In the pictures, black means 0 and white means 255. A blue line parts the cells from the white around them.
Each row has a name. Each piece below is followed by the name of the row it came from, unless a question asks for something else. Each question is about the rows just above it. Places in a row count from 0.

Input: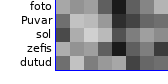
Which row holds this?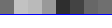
Puvar
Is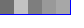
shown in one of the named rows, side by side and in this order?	yes
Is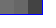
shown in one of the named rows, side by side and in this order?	no
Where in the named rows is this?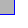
foto, 7
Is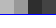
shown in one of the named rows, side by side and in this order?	yes
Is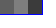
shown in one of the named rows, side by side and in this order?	yes

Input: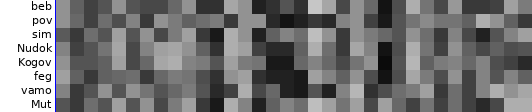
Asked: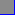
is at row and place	pov, 26
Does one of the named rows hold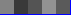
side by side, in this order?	no
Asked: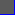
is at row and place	sim, 0
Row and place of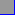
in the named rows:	beb, 28

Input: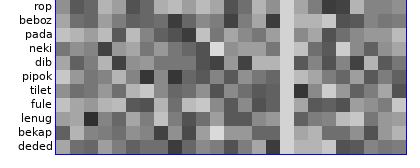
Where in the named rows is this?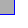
rop, 7
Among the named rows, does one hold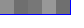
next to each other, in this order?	yes
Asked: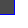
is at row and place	bekap, 9

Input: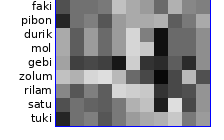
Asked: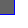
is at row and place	satu, 2
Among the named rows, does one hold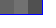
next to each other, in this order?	no
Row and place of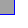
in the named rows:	gebi, 0
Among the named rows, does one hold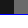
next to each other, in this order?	no
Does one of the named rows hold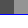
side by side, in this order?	yes
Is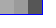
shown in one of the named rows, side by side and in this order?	no
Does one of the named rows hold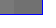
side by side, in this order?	no

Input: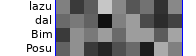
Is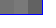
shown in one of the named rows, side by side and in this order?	no
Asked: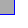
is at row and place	Posu, 7
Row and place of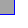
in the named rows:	Bim, 8
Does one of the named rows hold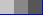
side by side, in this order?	yes
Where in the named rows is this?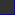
lazu, 7
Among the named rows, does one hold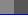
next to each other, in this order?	yes
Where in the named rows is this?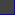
dal, 8

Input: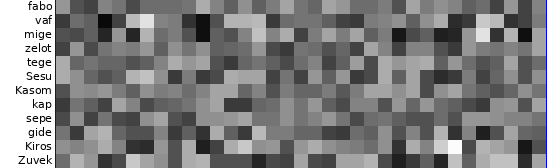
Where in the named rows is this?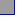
tege, 21
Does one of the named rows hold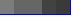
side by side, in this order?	yes
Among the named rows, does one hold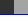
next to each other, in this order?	no
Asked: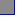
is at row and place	Kasom, 2
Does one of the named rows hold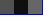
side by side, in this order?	no
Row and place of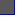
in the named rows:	Kasom, 20

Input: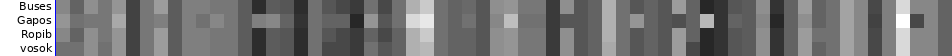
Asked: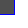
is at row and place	Gapos, 44
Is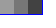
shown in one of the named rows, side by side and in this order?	no
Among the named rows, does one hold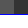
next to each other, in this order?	no
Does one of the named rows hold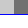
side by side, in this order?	yes
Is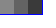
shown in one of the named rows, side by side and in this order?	no
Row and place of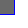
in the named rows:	Buses, 29

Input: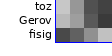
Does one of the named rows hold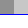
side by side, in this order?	no
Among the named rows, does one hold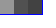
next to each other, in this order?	yes
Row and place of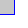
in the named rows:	toz, 0
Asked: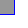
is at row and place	toz, 1

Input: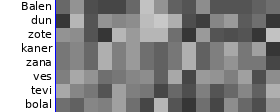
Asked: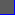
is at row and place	dun, 13
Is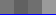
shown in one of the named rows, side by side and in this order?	no
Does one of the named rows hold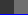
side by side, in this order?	yes
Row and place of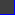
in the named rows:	dun, 10

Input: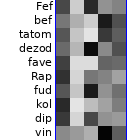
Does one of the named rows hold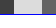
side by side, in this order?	yes
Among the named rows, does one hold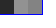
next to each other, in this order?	yes
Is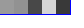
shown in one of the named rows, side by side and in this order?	no

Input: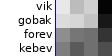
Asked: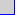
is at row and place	vik, 2
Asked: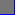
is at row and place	forev, 1
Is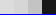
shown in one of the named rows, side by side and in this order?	yes
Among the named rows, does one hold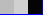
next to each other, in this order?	yes
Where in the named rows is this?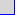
gobak, 1
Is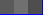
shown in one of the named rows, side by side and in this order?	yes
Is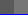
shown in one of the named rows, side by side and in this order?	no

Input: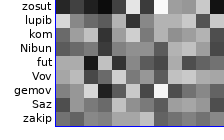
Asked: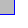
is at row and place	Vov, 1
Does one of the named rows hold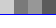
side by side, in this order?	yes
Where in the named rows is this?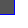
lupib, 10
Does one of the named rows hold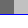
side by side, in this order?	yes

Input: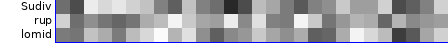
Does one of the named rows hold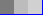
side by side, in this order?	no
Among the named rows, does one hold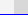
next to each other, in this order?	yes

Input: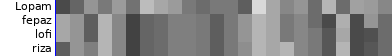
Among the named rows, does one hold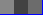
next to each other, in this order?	no
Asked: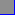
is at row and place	riza, 13
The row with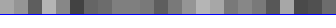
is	lofi
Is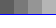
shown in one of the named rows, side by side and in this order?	yes
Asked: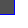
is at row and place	lofi, 22
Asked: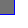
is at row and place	Lopam, 5
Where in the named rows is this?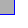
fepaz, 20

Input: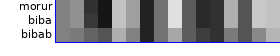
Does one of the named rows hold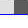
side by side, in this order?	yes
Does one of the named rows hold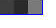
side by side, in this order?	no

